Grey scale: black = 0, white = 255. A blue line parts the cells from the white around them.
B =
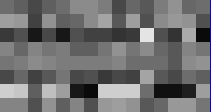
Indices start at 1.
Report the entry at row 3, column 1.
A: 57
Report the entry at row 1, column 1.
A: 109
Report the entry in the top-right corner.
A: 109
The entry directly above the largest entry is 80
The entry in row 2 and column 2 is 152
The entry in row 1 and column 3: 72
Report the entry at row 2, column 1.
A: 158
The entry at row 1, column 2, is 95
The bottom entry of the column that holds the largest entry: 88
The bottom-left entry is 132
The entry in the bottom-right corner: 117
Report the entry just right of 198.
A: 95
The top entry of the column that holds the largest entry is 88
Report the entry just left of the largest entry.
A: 57
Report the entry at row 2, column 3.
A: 65

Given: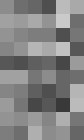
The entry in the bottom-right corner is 102
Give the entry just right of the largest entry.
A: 110
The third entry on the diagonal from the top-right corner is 125
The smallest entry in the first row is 79
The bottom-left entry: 125
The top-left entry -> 140
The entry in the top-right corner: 169
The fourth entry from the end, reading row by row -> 175
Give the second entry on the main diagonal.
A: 155
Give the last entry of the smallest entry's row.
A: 187
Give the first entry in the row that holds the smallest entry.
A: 155
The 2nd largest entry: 194
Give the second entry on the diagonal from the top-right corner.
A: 202
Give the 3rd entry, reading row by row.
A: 102
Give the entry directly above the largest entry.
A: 187
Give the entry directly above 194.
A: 79
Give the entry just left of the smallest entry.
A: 87

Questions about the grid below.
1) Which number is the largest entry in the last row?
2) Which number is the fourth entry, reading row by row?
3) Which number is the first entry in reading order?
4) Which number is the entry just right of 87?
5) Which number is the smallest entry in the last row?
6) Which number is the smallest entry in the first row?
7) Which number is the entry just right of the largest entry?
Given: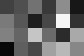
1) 184
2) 57
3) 65
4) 29
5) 8
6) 23
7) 50

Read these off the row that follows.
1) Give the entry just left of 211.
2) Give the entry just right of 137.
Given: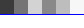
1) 116
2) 189

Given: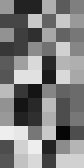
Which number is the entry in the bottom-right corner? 209
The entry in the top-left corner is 153
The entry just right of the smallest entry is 77
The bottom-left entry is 85
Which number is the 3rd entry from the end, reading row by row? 62
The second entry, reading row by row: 34
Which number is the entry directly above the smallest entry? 77
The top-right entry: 127
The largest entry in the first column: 238
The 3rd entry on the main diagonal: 47
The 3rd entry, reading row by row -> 34
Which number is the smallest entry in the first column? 55
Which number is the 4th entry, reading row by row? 175
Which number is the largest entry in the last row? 217
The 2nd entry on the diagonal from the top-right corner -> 201
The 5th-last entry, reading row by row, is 194

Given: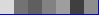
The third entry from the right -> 158
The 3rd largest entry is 142
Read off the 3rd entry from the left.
95
